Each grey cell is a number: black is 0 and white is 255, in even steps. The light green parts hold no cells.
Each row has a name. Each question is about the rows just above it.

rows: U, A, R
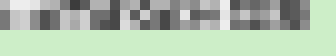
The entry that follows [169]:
[207]
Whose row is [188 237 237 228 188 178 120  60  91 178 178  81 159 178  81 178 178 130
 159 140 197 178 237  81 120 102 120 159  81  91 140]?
U
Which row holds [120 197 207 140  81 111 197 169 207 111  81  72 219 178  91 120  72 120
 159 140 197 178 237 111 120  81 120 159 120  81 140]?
R
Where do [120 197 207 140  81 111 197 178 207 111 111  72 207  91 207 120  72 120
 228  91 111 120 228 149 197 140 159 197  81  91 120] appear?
A
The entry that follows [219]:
[178]
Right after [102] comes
[120]
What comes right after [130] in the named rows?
[159]

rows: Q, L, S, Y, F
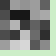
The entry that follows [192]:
[107]
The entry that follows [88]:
[138]
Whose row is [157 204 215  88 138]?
F
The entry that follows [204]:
[215]
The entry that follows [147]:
[157]
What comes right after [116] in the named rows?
[180]
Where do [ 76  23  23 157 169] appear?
L

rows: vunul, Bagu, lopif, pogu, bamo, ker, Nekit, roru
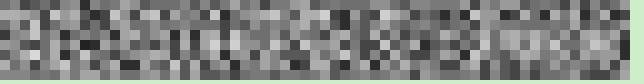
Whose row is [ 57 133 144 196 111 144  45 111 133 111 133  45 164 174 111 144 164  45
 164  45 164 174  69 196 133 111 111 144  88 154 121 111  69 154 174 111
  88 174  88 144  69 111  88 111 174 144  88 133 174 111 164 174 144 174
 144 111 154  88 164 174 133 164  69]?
pogu
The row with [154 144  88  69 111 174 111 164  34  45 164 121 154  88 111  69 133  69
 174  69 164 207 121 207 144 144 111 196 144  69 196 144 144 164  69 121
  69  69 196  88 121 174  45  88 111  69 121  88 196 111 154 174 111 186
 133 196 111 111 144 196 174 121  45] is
bamo
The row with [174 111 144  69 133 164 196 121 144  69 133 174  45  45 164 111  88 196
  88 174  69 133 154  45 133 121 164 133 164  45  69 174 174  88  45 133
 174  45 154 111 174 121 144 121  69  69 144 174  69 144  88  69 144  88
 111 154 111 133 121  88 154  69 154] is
Nekit
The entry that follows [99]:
[121]
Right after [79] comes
[133]
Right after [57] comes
[133]
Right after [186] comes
[133]

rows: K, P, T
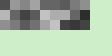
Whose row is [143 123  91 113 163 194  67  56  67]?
T
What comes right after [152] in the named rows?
[134]
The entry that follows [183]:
[101]
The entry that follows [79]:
[152]
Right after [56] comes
[67]

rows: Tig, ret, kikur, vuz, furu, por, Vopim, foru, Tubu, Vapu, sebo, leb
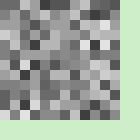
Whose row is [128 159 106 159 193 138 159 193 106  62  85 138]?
ret
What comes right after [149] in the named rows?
[205]
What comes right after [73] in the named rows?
[138]
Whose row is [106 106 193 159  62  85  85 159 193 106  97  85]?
Tig
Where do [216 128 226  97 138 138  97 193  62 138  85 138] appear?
leb
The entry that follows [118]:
[138]

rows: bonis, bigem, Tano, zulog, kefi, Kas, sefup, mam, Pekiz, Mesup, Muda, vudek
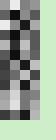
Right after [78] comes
[15]
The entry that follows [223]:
[119]

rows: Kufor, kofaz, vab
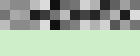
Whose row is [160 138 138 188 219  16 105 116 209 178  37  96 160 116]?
Kufor
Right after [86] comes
[160]
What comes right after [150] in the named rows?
[219]
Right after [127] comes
[209]
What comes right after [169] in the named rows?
[160]

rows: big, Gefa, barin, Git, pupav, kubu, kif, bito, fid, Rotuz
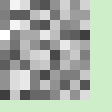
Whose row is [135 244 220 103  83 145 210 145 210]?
big
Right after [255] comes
[126]
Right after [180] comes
[210]

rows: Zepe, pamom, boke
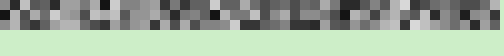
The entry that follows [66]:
[149]
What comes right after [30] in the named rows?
[140]

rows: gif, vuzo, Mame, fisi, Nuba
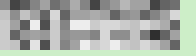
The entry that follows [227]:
[79]
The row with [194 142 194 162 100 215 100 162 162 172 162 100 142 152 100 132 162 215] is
vuzo
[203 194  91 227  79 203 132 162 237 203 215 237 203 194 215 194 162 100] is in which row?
Nuba
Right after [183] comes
[162]
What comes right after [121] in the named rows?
[47]

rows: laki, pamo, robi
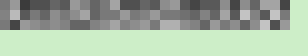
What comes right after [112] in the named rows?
[101]
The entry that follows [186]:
[89]

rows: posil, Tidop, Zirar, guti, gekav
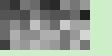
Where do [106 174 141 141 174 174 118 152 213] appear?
guti
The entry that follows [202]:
[164]
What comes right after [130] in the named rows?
[95]

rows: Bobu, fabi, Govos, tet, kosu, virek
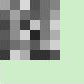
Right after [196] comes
[122]
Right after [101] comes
[163]
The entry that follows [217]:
[81]
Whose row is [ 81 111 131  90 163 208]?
kosu
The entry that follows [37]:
[122]

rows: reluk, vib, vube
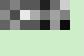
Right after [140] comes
[76]
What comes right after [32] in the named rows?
[108]

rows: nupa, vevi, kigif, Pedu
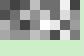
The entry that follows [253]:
[232]
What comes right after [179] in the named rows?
[123]
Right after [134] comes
[253]
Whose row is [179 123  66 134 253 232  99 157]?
kigif
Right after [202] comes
[111]
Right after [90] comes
[191]

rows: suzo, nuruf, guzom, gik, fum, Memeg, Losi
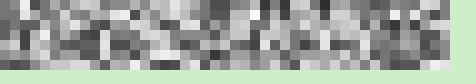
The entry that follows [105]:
[227]
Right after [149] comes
[217]
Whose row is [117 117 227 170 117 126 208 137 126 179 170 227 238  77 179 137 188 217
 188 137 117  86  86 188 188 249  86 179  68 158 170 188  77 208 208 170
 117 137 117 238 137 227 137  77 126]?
nuruf

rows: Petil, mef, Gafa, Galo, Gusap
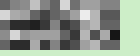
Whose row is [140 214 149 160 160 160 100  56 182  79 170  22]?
Galo
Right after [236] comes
[182]
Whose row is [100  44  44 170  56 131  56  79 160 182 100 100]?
Gusap
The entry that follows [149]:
[160]
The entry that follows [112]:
[160]
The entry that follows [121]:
[160]
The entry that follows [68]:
[100]

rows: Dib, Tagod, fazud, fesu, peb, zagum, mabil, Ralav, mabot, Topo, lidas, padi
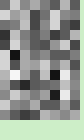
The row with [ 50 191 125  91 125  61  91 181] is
fesu
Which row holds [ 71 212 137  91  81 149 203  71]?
peb
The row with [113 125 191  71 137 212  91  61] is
fazud
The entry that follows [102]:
[113]
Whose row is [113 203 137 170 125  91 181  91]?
Dib
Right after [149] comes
[203]

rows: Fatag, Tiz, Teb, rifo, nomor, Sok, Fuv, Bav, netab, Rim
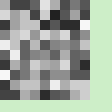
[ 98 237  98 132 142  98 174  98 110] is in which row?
Sok
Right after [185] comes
[86]
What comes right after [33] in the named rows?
[86]
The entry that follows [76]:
[120]
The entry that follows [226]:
[174]
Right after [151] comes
[215]
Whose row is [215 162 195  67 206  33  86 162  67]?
Tiz

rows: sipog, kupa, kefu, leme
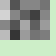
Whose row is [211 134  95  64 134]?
kupa
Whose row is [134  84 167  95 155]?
kefu
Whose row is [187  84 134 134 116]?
sipog
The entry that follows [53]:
[155]
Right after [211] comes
[134]

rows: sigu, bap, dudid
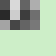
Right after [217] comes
[100]
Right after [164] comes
[70]
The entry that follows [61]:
[111]
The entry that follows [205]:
[61]

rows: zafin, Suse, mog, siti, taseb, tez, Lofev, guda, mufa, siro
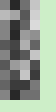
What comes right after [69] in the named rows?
[175]
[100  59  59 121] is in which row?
mufa

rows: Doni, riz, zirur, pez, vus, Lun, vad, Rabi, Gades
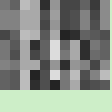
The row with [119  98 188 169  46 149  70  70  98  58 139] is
Doni
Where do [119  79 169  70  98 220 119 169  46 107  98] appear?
Lun
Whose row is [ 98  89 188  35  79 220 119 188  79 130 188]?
Rabi
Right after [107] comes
[98]
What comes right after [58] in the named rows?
[139]
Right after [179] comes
[89]
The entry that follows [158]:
[70]

